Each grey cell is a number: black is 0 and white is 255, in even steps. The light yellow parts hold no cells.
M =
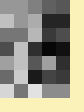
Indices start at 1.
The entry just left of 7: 47
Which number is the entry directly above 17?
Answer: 77
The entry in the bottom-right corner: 140
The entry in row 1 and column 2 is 151
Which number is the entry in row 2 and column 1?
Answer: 192
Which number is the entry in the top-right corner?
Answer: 87
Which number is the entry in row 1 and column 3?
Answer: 128
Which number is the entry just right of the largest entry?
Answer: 140
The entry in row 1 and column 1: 151
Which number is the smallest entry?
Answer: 7

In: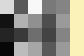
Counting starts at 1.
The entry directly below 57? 188
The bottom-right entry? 154
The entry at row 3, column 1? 36
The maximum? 248
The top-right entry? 132
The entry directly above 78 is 121

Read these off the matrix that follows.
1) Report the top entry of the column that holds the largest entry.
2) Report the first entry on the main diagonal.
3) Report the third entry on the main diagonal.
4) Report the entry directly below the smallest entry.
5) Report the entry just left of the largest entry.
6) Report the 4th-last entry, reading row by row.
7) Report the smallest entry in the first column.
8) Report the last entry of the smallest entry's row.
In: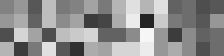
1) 181
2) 130
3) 163
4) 246
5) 139
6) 172
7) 78
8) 151

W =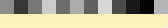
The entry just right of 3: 181
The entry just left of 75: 215

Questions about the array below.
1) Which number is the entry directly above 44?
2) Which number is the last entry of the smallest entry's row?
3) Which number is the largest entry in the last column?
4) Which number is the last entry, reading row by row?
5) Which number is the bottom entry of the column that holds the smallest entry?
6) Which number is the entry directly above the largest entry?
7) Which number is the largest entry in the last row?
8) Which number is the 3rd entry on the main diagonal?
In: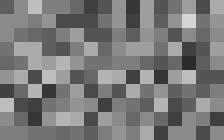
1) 64
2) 138
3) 170
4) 138
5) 138
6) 158
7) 170
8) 104

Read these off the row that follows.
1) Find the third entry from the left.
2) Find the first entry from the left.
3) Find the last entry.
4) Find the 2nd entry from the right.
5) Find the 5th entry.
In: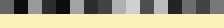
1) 153
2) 100
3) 120
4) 67
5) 13

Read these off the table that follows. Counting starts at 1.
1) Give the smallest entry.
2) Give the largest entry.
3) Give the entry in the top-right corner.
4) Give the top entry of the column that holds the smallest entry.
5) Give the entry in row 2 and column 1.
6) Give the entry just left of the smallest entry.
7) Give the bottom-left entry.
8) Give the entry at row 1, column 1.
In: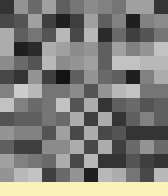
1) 19
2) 204
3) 52
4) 95
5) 72
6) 63
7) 148
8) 52
